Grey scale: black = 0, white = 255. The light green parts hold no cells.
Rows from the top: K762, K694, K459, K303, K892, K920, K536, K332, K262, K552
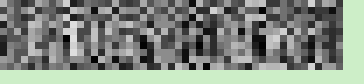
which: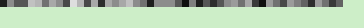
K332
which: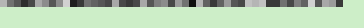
K762
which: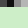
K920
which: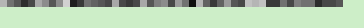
K459

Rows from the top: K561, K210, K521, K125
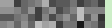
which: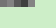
K521
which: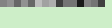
K125
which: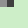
K210
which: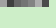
K561

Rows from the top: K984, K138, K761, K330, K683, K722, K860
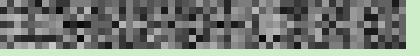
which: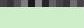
K138
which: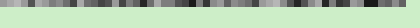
K683
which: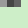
K138
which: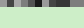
K860
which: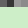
K722
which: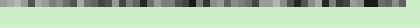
K761

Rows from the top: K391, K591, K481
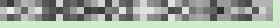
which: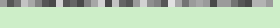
K481
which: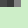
K591

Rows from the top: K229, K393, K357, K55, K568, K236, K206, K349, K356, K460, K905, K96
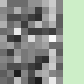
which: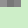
K349
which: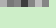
K393
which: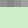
K206

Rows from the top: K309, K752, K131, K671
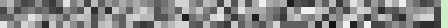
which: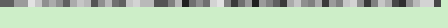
K131
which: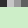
K752
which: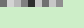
K671
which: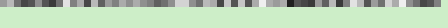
K309
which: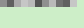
K131
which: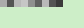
K671

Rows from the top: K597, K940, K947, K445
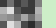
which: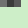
K597
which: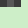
K597
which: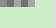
K947
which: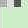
K940

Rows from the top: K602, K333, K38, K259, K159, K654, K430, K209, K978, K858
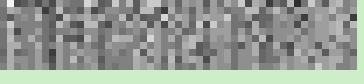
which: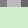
K333
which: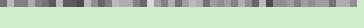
K654
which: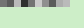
K602
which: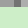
K654
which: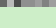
K654
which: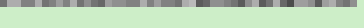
K430

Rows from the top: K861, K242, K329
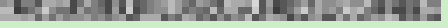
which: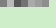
K329
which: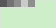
K242
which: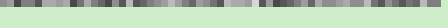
K861
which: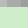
K861

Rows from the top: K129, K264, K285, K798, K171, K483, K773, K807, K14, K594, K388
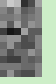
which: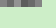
K264
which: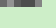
K773
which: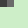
K14

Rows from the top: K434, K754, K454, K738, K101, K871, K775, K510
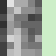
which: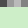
K101
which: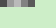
K101

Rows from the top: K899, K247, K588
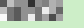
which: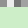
K588
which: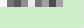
K588
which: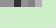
K899
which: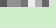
K247
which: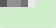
K247
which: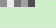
K588
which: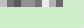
K247

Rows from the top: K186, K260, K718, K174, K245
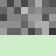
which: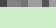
K718
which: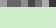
K245
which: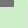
K260
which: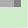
K174
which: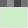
K245

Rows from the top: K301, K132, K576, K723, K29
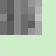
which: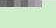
K29
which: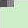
K576
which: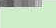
K132

